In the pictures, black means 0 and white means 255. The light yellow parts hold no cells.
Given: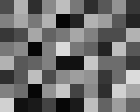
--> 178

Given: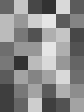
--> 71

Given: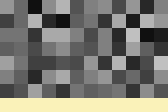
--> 28

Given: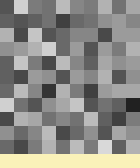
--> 155

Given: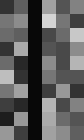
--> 200

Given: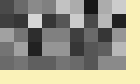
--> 149

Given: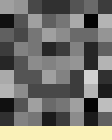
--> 149

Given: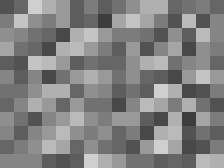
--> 133
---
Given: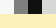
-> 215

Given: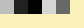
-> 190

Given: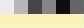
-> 183

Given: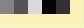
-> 132

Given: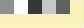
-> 199

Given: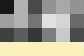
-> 213

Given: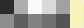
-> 217
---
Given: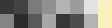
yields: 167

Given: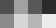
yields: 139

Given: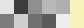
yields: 207

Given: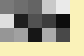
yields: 161

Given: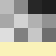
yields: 222

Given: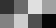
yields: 130

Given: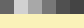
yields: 168

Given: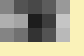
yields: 113

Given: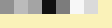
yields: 16

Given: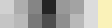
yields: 78
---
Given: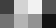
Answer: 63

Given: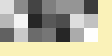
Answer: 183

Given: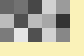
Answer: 187

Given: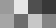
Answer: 154

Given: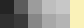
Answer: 36

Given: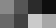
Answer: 137

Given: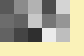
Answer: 108
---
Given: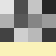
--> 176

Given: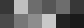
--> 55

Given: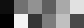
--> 14

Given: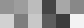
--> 147

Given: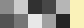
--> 139

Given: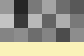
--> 195
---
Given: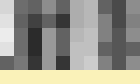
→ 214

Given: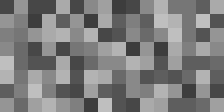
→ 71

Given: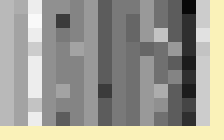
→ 185

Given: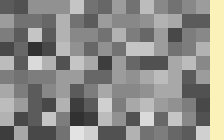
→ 91

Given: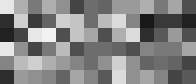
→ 231

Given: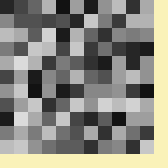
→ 38
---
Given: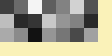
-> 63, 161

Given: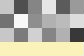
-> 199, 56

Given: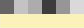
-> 101, 217

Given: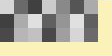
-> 214, 106

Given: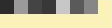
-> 44, 134

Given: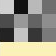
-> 208, 122

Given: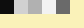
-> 13, 106
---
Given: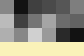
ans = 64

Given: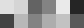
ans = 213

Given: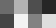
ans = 179

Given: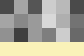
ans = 136

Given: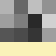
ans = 126

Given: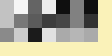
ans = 120

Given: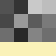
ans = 154

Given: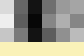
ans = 93

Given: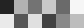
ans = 178
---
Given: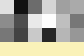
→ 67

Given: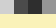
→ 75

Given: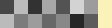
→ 124

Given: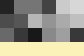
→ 56

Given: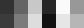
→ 123

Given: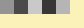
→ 74

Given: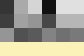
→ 81

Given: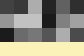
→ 107

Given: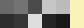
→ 54
